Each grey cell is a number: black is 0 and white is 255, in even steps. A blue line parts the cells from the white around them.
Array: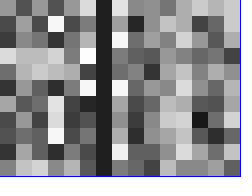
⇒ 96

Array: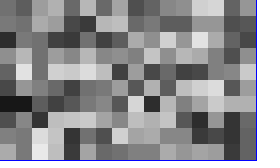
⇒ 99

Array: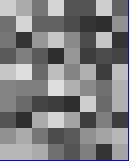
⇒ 164

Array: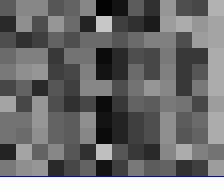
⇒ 157

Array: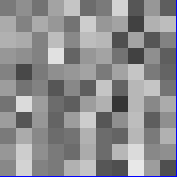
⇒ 79

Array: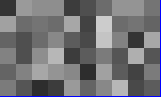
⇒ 92

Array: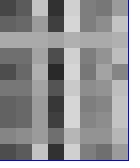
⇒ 155

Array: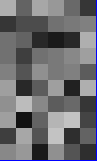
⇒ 46

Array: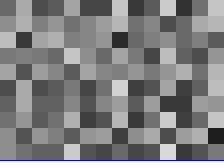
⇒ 121
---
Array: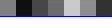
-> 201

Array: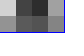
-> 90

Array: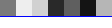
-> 95

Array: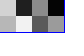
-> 242

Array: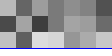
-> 150

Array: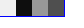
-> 14
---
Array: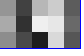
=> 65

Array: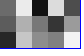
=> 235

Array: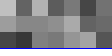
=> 99

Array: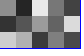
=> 37

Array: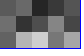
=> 105

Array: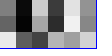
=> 10

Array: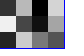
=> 185
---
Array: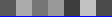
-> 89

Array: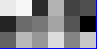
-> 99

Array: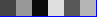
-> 69

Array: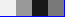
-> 241

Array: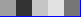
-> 159

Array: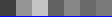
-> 63

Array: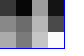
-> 171
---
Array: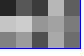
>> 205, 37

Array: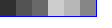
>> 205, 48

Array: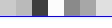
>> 252, 62

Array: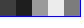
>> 236, 30

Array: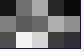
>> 243, 8

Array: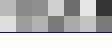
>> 229, 53
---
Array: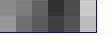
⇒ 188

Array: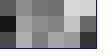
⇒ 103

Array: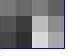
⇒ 141

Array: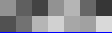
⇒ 217

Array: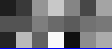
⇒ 120

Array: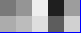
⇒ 209

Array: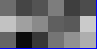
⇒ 202

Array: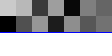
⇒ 114
